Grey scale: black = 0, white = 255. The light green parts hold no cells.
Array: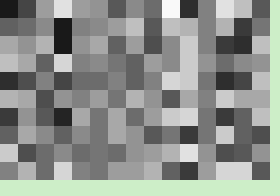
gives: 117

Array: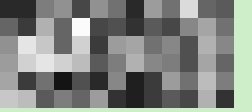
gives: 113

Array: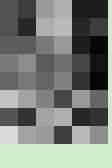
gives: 61

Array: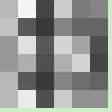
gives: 100

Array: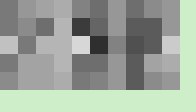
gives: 151

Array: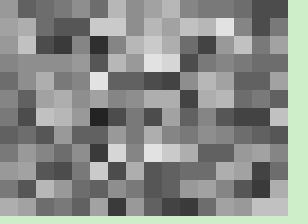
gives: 121

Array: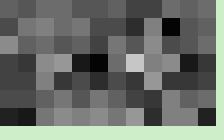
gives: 97

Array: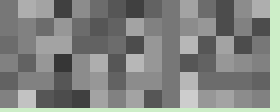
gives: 76

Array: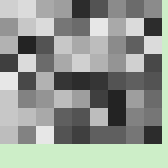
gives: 44
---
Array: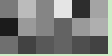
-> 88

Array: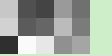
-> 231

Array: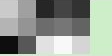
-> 225

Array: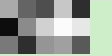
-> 149

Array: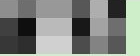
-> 208

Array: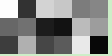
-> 70

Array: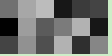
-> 79

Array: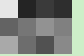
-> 81
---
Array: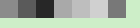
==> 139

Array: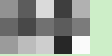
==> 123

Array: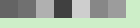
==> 135

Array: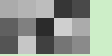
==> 128

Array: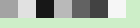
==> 163

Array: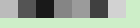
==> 133

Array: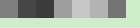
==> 127

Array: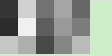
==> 134
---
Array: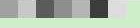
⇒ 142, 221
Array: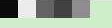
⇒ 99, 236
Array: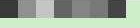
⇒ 100, 197
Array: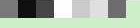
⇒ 254, 254
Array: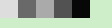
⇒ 170, 221
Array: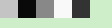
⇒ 136, 249
